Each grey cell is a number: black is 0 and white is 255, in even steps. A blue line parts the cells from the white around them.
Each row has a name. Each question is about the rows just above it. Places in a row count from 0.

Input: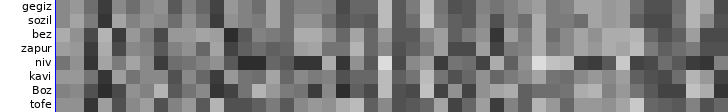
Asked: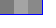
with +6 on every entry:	[129 170 143]
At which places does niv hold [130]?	10 47
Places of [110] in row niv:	8 29 43
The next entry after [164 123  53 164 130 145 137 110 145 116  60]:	[145]
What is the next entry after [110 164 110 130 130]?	[123]

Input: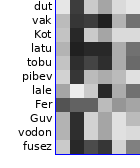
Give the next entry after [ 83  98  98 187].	[150]
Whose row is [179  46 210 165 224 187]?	Guv
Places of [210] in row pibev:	0
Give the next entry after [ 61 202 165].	[218]

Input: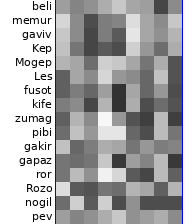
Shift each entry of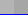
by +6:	[186 172]
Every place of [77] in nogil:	4 6 7 8
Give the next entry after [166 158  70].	[139]
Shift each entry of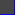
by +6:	[76]
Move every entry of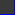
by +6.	[63]
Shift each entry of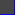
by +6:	[76]
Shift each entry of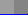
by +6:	[164 138]

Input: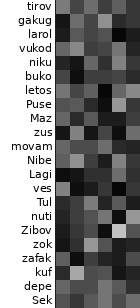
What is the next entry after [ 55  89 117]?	[76]
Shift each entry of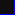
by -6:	[8]
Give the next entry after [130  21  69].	[14]

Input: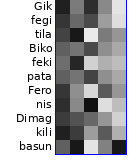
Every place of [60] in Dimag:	0
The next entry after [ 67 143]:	[169]
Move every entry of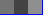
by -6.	[110  61 137]
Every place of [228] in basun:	2

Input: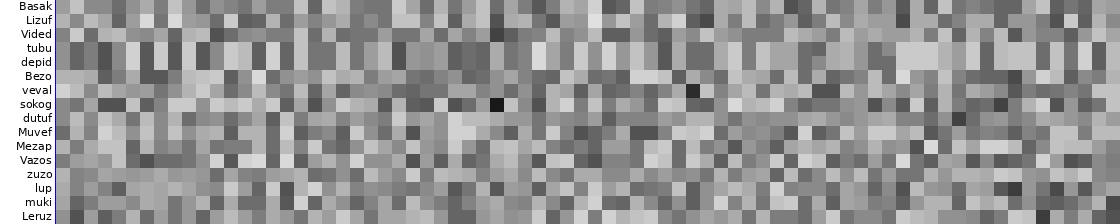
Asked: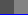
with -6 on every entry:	[ 76 125]
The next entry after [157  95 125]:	[179]
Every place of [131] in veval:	30 41 43 47 72
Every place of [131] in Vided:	0 29 34 36 66 70 71
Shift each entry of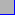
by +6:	[185]

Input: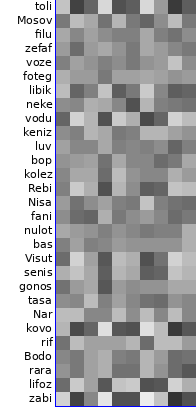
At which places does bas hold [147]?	5 6 7 8
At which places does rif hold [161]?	2 3 4
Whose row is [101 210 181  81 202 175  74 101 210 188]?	vodu
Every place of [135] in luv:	1 2 5
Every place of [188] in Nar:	0 1 4 6 8

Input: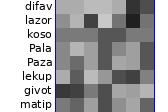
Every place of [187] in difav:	2 3
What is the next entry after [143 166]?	[100]
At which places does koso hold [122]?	0 1 2 5 6
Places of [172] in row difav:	0 1 4
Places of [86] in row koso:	3 4
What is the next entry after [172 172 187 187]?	[172]

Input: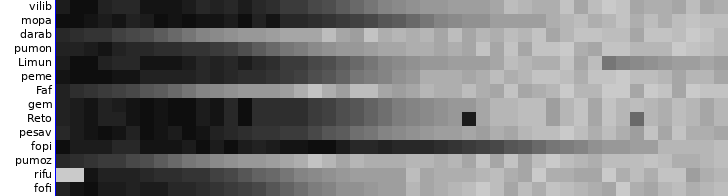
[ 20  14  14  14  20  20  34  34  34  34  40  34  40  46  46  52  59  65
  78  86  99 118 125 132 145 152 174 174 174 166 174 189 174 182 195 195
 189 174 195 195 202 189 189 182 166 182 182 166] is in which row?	peme
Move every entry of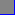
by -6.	[126]
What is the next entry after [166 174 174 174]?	[182]
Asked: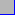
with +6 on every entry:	[188]
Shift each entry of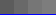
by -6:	[ 86  99 112 119]

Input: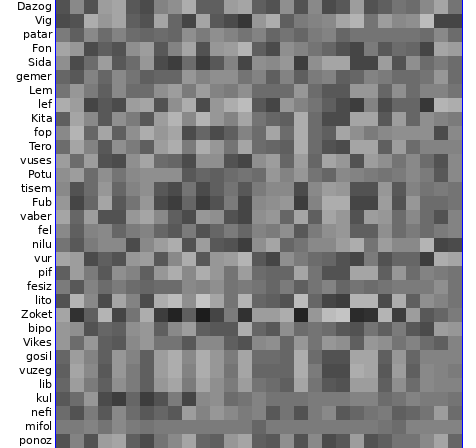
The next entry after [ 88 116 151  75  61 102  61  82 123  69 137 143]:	[151]
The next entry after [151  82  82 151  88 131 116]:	[123]
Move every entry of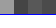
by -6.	[151  63  82  69]
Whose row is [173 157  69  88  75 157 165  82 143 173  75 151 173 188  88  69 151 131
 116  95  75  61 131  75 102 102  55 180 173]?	lef
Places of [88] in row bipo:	11 12 15 20 25
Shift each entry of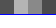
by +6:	[ 88 186 143  81]
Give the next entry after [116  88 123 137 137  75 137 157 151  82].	[82]

